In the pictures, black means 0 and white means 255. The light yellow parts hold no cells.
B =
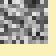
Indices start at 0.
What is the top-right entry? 105
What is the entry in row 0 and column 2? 51
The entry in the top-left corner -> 92
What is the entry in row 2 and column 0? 92
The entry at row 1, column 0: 172
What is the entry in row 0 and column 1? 228
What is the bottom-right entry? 172
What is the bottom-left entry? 63
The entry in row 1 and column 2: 144

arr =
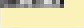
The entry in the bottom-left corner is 99
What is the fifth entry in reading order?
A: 99
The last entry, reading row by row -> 84
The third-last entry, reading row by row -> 151
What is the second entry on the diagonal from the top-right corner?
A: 151
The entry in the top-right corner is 29
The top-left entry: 111

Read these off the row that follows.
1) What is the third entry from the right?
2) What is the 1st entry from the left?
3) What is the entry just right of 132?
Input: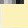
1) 120
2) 132
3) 197

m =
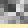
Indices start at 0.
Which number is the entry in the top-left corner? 89
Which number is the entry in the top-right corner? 176
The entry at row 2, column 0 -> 161
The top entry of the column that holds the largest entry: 161
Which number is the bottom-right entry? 117
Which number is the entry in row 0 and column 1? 77
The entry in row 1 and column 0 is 117
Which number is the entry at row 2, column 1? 89
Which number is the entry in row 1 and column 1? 89

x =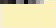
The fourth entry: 21
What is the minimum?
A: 7
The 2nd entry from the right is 163

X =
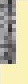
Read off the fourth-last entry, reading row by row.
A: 148
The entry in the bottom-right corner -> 135
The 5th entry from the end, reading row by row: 120
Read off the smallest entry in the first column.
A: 90
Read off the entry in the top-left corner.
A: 162
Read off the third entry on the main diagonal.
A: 75
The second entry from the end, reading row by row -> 49
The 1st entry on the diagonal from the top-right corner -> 148
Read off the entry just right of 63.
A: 194
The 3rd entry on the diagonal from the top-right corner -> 162
